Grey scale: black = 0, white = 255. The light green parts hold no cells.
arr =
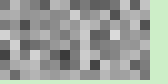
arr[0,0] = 117
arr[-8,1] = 187
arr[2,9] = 178
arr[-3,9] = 178
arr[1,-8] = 205
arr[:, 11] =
[117, 82, 169, 218, 135, 133, 160, 159]
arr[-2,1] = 170
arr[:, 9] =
[94, 152, 178, 94, 115, 178, 68, 141]
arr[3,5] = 143
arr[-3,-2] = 183
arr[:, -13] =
[147, 147, 78, 139, 90, 123, 179, 168]
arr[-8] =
[117, 187, 147, 126, 93, 183, 172, 99, 122, 94, 97, 117, 199, 96, 195]
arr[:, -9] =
[172, 141, 172, 123, 166, 58, 90, 165]
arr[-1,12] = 161
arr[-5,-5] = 101
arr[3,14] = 142
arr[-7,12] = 171
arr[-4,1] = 208
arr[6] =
[125, 170, 179, 187, 130, 142, 90, 117, 199, 68, 200, 160, 188, 97, 125]
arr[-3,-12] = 210
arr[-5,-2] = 158
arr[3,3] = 165
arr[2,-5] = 128
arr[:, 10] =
[97, 186, 128, 101, 129, 122, 200, 183]
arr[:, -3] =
[199, 171, 140, 144, 152, 170, 188, 161]
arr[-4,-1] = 184
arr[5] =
[67, 187, 123, 210, 160, 100, 58, 124, 204, 178, 122, 133, 170, 183, 131]
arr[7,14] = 119

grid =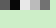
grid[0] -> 91
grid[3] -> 187
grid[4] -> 114

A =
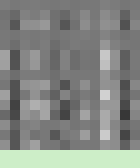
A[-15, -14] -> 125
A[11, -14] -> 105
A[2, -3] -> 139
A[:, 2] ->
[122, 129, 142, 122, 124, 135, 134, 123, 145, 120, 154, 149, 127, 133, 140]
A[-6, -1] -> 117
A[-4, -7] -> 116
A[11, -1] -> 133
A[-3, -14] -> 140
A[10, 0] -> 138
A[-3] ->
[140, 100, 127, 131, 120, 120, 126, 117, 123, 118, 170, 134, 103, 118]
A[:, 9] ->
[120, 120, 124, 120, 120, 116, 116, 119, 120, 115, 120, 126, 118, 121, 120]
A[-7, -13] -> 82
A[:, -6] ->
[120, 135, 141, 124, 120, 118, 117, 120, 142, 122, 135, 163, 123, 157, 121]
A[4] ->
[120, 110, 124, 119, 124, 109, 117, 122, 120, 120, 150, 128, 120, 118]
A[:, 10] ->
[127, 139, 144, 131, 150, 199, 191, 148, 146, 209, 152, 170, 170, 203, 146]
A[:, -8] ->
[121, 104, 86, 119, 117, 130, 129, 122, 82, 131, 79, 68, 126, 120, 104]
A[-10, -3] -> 146
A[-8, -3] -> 127
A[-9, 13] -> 121
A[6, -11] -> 151
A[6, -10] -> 120
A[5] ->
[162, 81, 135, 153, 123, 101, 130, 109, 118, 116, 199, 146, 94, 121]
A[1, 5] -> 112
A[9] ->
[160, 81, 120, 146, 121, 97, 131, 111, 122, 115, 209, 146, 90, 117]
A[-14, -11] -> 124
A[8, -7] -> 120

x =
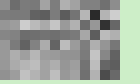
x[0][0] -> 144
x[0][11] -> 141
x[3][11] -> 176
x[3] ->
[134, 130, 109, 111, 115, 111, 118, 122, 167, 93, 187, 176]
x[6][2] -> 181
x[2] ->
[150, 157, 205, 186, 170, 197, 154, 177, 108, 151, 50, 103]
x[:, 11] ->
[141, 206, 103, 176, 119, 98, 94, 105]
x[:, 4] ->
[163, 94, 170, 115, 172, 157, 163, 162]
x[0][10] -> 112
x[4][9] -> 175
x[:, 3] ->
[121, 98, 186, 111, 130, 182, 189, 179]
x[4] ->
[152, 123, 98, 130, 172, 100, 188, 155, 126, 175, 149, 119]
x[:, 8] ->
[129, 182, 108, 167, 126, 123, 115, 112]
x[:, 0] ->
[144, 124, 150, 134, 152, 153, 152, 145]
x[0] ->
[144, 109, 123, 121, 163, 125, 176, 162, 129, 129, 112, 141]
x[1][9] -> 42
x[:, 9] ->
[129, 42, 151, 93, 175, 196, 189, 178]
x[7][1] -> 157
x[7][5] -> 190
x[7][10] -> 76

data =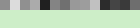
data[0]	142
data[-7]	153
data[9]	193
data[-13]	220

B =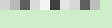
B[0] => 212
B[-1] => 190
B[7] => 215

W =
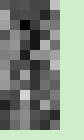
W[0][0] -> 92
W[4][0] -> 134
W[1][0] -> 170
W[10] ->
[34, 70, 130, 51, 163, 102]
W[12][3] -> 72
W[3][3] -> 22
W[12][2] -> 136
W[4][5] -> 109
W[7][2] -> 162
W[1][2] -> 76
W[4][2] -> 63
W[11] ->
[69, 117, 140, 80, 68, 42]
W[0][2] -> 82
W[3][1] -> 140
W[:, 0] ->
[92, 170, 160, 83, 134, 127, 137, 157, 152, 83, 34, 69, 62]
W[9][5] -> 121
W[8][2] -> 88
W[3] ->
[83, 140, 102, 22, 66, 163]
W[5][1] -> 132
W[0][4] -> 70
